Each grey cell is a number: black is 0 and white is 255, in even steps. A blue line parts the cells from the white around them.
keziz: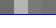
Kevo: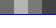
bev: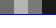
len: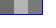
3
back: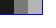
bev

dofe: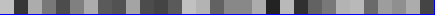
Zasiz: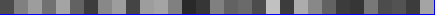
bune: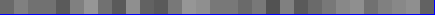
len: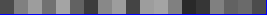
19
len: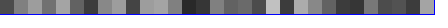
31
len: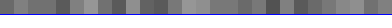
28
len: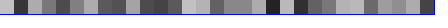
31
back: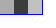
Zasiz
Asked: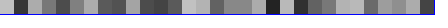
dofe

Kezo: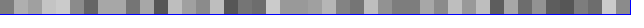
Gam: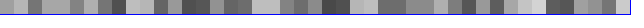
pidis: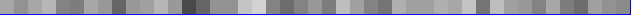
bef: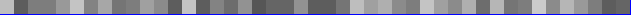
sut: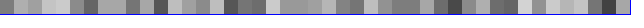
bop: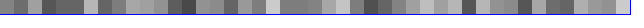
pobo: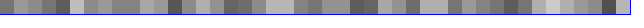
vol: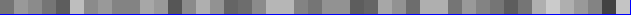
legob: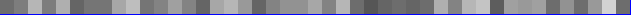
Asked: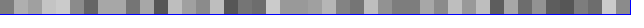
Kezo
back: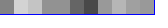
pidis
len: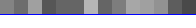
14
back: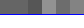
bef
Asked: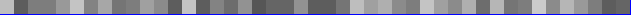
bef

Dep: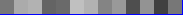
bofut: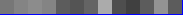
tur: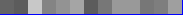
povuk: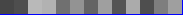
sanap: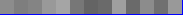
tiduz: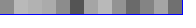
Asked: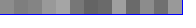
sanap
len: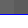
2
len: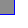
1
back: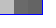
Dep

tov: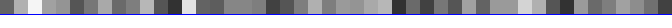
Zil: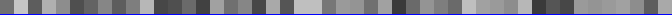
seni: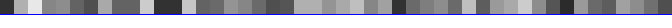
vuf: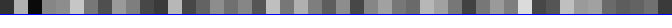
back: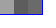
seni
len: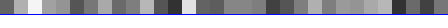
32
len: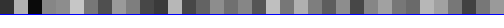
36
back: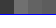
vuf
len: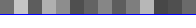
14
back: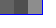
Zil

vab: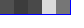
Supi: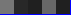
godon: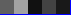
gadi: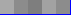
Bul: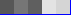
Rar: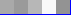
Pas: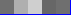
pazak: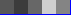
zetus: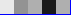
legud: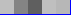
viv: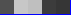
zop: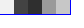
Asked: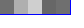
Pas
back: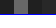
Supi
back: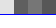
Bul
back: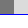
vab
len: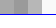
4

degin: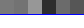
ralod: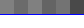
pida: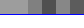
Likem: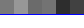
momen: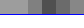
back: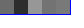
degin
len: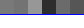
6
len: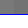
2
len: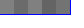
5

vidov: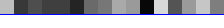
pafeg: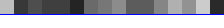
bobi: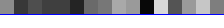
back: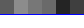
pafeg
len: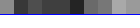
10
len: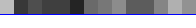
14
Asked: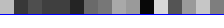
vidov

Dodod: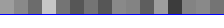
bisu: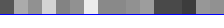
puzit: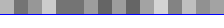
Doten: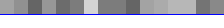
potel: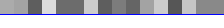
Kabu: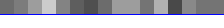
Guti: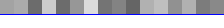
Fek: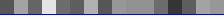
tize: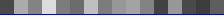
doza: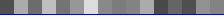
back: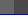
doza
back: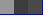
bisu
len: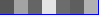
7

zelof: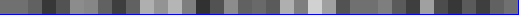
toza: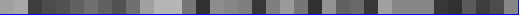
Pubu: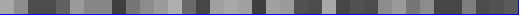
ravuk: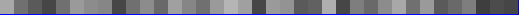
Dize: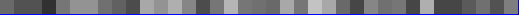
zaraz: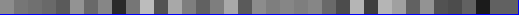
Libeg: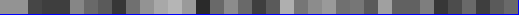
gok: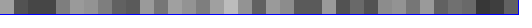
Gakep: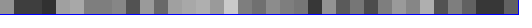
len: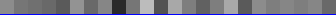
24
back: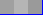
ravuk
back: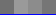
Libeg
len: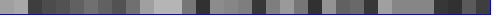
35
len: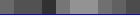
10

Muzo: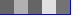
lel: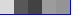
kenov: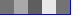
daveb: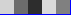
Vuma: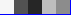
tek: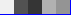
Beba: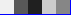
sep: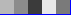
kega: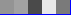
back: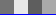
kenov
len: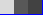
3

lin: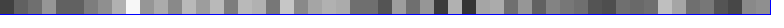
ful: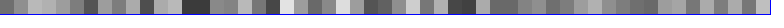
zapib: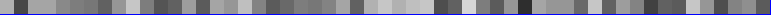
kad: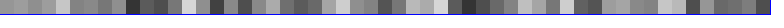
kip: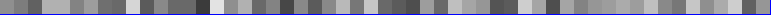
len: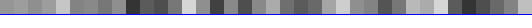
38
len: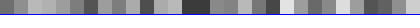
30
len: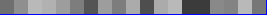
19
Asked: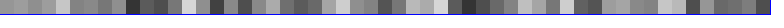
kad
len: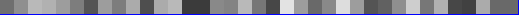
37
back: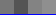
kad

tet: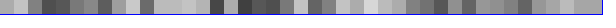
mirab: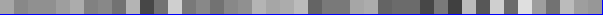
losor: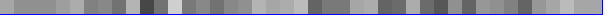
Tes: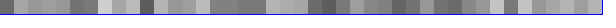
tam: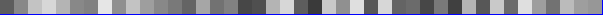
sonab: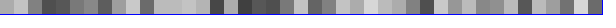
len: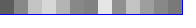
13
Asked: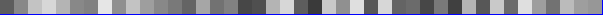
tam

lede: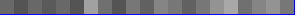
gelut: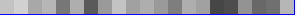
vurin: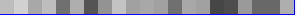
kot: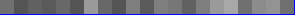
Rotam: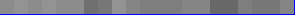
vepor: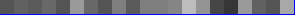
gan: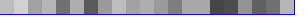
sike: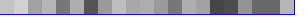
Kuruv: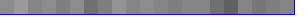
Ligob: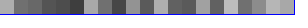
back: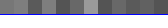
kot
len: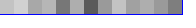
13

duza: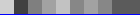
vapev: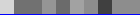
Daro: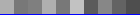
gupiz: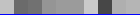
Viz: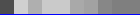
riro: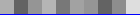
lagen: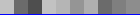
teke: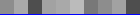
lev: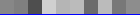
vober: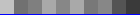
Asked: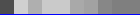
Viz
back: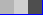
lev
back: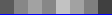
duza
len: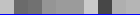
10
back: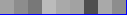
teke
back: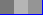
riro
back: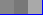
vober

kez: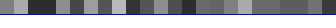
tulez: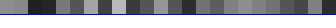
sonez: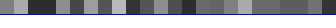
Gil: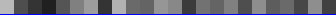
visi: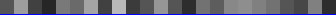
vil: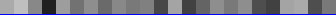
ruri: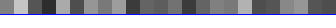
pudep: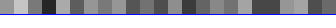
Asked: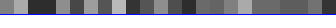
sonez
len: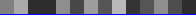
14
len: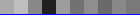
10
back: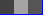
tulez
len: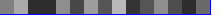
15
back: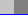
ruri

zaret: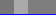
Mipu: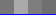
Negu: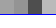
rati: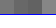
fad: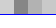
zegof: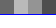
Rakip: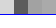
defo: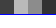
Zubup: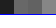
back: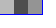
Negu
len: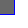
1

